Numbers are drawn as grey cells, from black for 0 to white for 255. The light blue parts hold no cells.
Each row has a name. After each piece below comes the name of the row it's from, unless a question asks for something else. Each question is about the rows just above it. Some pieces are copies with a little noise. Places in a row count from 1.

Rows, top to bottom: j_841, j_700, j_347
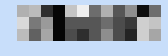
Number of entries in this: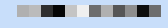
12
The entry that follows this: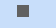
[166]
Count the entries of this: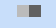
2
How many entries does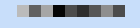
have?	9
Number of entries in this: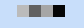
4
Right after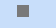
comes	[154]

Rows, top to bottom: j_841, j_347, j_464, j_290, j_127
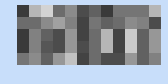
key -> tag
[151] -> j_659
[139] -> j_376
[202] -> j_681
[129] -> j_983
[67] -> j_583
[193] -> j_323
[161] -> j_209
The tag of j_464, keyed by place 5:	j_659
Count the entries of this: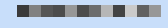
12
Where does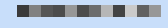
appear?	j_290
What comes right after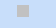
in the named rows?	[67]
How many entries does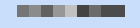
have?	9
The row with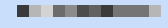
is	j_841
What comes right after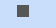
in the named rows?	[76]

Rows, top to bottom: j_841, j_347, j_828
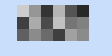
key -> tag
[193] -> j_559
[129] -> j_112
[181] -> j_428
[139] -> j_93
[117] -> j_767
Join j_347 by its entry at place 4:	j_559
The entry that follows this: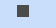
[193]

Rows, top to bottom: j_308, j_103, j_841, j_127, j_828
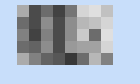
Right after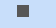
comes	[56]
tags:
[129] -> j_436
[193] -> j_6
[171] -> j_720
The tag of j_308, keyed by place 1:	j_720
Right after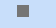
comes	[213]

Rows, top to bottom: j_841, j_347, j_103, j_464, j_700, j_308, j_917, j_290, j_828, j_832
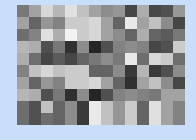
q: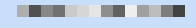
j_347
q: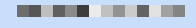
j_828
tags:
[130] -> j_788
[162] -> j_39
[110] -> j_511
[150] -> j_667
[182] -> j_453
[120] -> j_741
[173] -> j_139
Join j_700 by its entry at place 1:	j_139
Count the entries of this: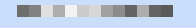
13
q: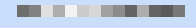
j_103
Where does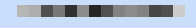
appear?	j_464

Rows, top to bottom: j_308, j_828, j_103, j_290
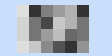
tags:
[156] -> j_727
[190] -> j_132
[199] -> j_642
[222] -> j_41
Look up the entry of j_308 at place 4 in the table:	j_727
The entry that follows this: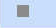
[83]
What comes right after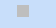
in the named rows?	[105]
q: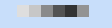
j_290
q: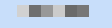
j_103
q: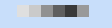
j_290

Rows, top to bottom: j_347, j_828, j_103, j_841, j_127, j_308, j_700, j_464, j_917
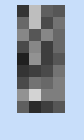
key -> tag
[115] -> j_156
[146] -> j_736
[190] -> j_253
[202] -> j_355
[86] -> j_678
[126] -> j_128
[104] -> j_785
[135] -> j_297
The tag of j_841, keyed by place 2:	j_297
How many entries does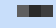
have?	3

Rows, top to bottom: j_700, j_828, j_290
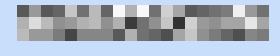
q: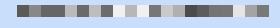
j_700
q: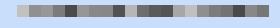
j_290
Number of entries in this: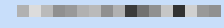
17

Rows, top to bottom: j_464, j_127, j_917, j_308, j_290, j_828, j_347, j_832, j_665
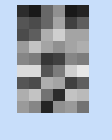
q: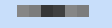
j_290
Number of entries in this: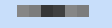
6
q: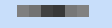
j_290
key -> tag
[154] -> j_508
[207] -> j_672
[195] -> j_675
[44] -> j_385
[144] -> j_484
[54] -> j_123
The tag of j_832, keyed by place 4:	j_385

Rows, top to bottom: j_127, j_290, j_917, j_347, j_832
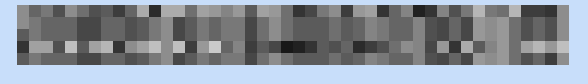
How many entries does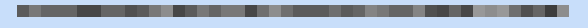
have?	46
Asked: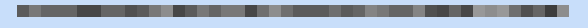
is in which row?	j_832
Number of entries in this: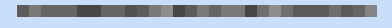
30
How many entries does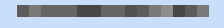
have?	16

